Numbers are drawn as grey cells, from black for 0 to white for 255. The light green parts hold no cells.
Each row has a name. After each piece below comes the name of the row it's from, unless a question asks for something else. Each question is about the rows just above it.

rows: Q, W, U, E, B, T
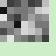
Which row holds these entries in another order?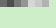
B
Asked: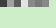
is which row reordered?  T
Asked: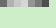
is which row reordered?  B
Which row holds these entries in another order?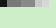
W
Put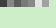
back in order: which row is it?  T
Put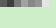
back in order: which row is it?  U

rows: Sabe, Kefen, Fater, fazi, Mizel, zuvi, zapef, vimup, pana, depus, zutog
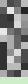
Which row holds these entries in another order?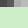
Sabe
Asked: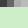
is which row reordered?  zuvi
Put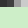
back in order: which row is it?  Fater
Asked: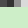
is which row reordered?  vimup
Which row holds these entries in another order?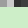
Fater

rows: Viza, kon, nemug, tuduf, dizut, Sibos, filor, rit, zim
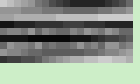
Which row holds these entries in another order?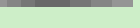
kon
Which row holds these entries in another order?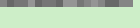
kon

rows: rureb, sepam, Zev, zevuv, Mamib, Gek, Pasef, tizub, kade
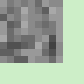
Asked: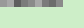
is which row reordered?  sepam
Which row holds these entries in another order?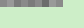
rureb
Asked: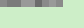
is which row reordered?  Mamib
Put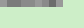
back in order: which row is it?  Mamib
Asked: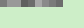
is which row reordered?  zevuv
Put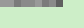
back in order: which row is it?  Zev
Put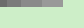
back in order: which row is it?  Mamib

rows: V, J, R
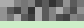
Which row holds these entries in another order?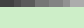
R
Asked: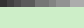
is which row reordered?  J
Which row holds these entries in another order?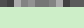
R
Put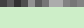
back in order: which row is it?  V

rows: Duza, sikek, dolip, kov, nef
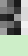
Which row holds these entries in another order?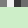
kov
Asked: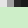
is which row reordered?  nef

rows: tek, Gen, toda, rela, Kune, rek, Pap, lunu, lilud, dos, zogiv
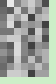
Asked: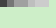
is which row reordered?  zogiv
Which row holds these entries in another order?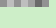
dos
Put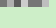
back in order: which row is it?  lilud
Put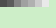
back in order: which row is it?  tek
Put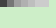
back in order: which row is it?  toda
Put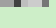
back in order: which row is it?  zogiv
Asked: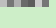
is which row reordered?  Gen

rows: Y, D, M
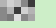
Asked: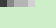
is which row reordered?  D
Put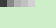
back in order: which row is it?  Y
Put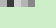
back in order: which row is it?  D
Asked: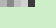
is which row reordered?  Y
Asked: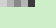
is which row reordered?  D

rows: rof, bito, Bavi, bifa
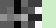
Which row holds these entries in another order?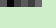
rof
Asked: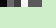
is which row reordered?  bifa

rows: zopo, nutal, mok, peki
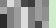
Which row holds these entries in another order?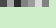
peki
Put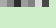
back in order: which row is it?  peki

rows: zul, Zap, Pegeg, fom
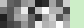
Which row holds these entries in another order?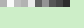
fom
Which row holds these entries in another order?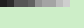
zul
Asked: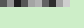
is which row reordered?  Pegeg
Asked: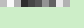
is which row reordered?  fom
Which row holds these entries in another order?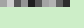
Pegeg

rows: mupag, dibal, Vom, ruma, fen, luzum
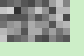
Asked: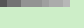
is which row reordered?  ruma
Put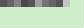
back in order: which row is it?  luzum
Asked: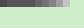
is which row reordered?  Vom
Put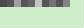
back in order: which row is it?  Vom
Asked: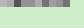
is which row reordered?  ruma
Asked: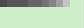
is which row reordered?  luzum

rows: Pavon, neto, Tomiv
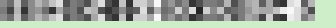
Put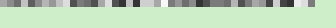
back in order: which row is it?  Tomiv
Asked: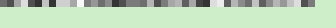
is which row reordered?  Pavon
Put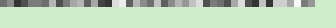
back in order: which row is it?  Pavon
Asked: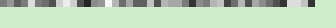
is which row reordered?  neto
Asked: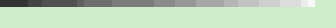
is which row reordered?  Tomiv
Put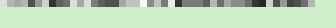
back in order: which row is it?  neto

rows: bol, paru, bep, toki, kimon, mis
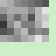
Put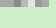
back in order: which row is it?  paru
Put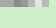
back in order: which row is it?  mis
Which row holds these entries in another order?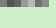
kimon
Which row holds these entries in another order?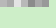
mis

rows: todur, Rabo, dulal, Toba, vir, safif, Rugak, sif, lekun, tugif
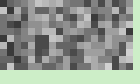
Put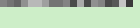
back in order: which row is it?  safif
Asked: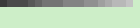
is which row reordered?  safif
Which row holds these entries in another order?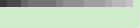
vir
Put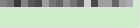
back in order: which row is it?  sif
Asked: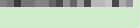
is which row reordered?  todur

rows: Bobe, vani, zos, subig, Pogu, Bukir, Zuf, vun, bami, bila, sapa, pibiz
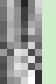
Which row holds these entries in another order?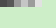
bami
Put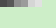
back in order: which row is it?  bila
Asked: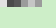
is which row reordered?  bami
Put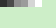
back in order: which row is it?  pibiz
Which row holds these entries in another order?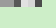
vun

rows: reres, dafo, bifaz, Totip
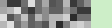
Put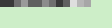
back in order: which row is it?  dafo
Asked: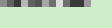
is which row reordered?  reres
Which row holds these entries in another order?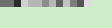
bifaz
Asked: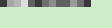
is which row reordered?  dafo

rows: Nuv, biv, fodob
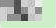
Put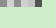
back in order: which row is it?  biv
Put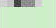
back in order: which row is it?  fodob
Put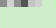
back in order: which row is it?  biv
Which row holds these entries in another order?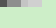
biv

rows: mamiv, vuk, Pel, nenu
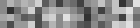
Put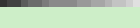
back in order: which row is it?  vuk
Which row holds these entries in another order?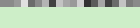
vuk
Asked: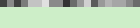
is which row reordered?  vuk
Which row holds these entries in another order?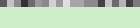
vuk
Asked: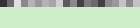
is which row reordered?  mamiv

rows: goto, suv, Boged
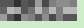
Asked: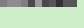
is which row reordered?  goto
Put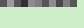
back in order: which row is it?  Boged
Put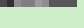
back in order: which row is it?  Boged
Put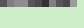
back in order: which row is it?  goto

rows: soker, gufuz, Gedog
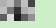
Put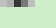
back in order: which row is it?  gufuz
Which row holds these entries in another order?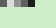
Gedog
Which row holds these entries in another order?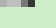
gufuz
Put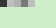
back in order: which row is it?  gufuz
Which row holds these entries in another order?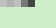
soker
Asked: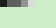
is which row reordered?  Gedog

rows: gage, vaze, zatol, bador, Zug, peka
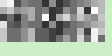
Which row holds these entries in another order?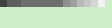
peka
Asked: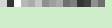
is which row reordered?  vaze
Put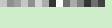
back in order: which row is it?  zatol
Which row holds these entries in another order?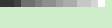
zatol

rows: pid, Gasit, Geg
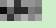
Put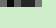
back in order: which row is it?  Gasit
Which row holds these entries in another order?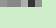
pid
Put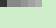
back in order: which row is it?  Geg

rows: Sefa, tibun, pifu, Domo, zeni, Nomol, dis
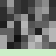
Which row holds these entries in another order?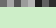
dis
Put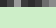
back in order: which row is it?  Sefa
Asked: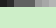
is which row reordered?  zeni
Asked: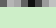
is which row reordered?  Nomol
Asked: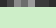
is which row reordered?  Sefa

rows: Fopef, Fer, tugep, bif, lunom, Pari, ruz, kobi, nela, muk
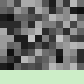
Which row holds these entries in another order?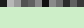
nela
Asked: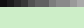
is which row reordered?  Fer
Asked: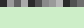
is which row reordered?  lunom
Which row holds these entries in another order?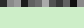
kobi

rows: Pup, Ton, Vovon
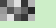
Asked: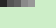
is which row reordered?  Ton
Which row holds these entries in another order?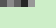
Ton
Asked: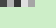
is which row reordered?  Pup
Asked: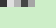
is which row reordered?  Pup

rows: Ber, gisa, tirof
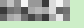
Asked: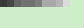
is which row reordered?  gisa
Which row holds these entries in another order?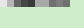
tirof
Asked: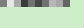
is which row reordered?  tirof
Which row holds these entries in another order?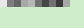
tirof

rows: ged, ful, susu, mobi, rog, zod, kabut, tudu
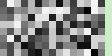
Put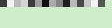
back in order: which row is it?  ged
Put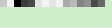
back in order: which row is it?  ful
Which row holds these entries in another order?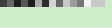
mobi
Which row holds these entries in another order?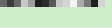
rog

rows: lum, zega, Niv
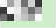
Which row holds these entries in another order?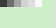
lum
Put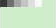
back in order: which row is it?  Niv
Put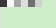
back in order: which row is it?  lum
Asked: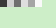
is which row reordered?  lum
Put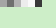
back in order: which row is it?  zega
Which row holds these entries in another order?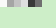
Niv
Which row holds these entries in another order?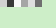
lum

